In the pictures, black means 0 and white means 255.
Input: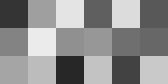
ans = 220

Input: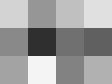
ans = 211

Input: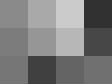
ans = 169

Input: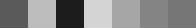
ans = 166

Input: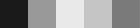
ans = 153

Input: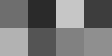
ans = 143

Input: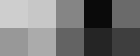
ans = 171

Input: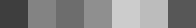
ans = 143
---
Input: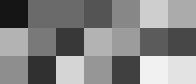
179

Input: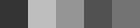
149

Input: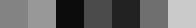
75

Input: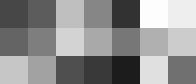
169

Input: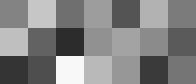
145

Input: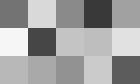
196
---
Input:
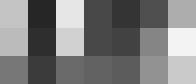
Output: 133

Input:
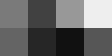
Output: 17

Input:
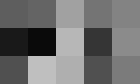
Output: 53

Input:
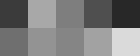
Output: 162

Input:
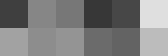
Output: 99

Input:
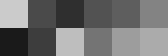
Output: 157

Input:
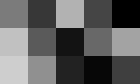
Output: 104
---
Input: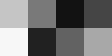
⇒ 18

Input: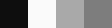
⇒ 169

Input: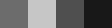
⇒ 79

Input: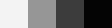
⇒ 60

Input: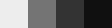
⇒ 51

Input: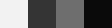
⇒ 110

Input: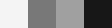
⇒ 160

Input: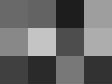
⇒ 29

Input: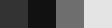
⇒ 110

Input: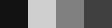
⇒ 128
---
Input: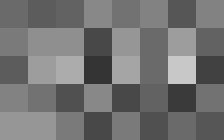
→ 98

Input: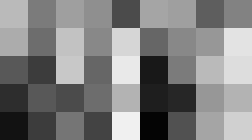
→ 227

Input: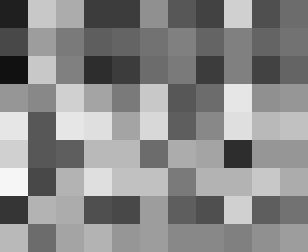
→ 114

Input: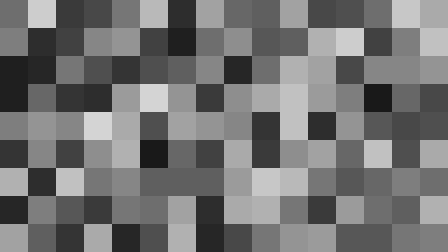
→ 193

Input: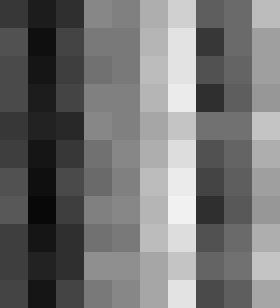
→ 159
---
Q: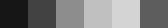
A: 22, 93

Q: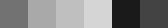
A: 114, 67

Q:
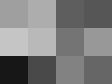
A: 159, 102

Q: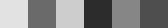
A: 226, 78

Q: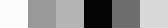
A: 252, 216

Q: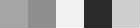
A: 165, 207
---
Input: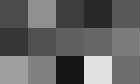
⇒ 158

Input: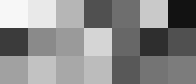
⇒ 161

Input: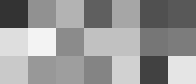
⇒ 201

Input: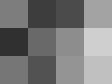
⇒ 118

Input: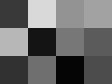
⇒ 49

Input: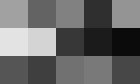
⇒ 85

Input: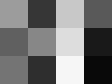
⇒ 116

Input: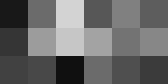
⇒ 65
